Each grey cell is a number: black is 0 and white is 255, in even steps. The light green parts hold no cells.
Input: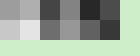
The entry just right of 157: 175
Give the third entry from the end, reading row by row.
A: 151
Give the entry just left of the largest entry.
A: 200
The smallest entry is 40

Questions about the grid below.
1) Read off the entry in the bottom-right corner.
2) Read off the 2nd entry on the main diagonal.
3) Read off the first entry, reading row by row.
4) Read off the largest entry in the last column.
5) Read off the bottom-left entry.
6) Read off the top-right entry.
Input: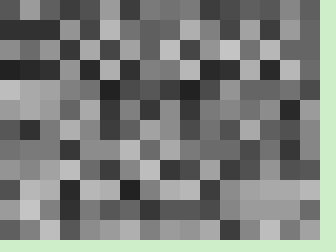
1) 162
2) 49
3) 87
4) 183
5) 95
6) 95

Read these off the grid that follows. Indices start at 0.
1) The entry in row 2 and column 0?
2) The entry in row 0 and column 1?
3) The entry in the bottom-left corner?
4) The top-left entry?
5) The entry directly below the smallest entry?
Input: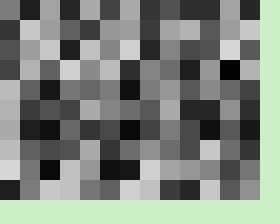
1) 81
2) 30
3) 30
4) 124
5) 103

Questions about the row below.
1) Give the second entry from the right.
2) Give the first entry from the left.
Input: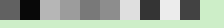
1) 236
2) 97

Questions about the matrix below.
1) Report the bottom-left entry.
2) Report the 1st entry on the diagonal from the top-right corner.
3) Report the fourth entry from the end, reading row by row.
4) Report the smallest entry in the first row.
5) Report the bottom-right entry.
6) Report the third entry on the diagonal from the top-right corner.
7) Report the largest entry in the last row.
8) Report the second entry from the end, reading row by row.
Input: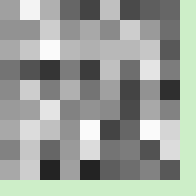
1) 168
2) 102
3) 94
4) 68
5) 88
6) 184
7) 205
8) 130

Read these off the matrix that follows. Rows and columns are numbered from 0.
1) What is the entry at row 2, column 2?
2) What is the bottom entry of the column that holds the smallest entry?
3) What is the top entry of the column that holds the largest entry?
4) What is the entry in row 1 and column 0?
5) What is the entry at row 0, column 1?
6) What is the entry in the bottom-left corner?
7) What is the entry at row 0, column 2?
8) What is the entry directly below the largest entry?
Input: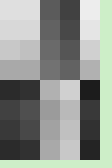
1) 106
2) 36
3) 237
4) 216
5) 223
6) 43
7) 91
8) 229

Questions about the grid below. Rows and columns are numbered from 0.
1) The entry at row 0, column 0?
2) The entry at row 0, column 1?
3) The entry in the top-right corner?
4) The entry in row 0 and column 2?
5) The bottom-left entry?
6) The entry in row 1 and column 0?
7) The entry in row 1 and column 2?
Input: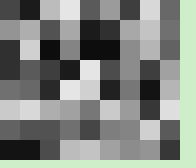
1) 70
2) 27
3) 104
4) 188
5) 19
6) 148
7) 82

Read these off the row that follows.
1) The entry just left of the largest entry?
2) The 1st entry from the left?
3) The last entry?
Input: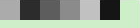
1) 139
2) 171
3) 21
